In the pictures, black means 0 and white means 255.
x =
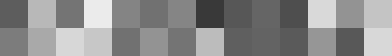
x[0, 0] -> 93
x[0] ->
[93, 184, 116, 235, 132, 113, 133, 57, 87, 101, 78, 217, 147, 196]
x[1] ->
[124, 169, 215, 199, 113, 147, 116, 188, 95, 99, 90, 150, 88, 216]
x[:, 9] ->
[101, 99]
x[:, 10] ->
[78, 90]
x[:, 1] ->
[184, 169]

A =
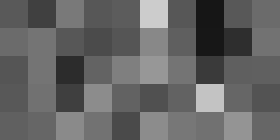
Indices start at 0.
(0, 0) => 89
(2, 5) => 151
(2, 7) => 58
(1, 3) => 75
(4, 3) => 114
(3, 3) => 140
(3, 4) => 98
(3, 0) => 88
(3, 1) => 113
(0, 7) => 22
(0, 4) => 92
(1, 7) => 23
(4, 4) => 74

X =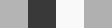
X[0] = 180
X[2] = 249
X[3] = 176

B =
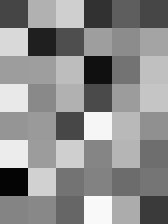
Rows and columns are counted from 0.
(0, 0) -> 69
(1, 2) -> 78
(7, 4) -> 172
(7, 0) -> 132
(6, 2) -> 115
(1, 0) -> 217
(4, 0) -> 149
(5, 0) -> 236
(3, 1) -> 137
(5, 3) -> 133
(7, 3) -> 249
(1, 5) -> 164
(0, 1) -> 177
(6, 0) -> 4

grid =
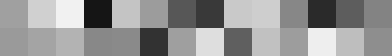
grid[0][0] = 160
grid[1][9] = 193
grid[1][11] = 238
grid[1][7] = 222
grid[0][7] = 57
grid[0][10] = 135
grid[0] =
[160, 208, 241, 21, 196, 156, 87, 57, 201, 206, 135, 42, 93, 131]

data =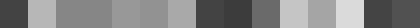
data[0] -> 67
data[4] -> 152
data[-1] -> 81
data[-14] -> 183
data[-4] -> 165

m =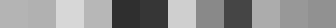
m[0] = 180
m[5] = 54
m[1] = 177
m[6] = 207

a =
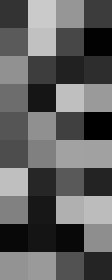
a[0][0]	51
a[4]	[85, 144, 64, 0]
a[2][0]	145
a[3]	[109, 21, 191, 154]
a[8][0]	8
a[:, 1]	[202, 193, 61, 21, 144, 128, 38, 23, 20, 154]
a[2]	[145, 61, 33, 45]
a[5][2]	162
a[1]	[90, 193, 71, 2]
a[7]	[129, 23, 176, 188]

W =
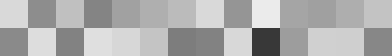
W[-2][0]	217
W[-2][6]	187
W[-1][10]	157
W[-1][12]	207
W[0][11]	160
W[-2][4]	161
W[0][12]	174
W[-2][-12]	192

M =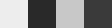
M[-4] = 237
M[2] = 200

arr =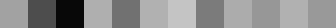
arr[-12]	162
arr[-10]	8
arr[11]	153
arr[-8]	113
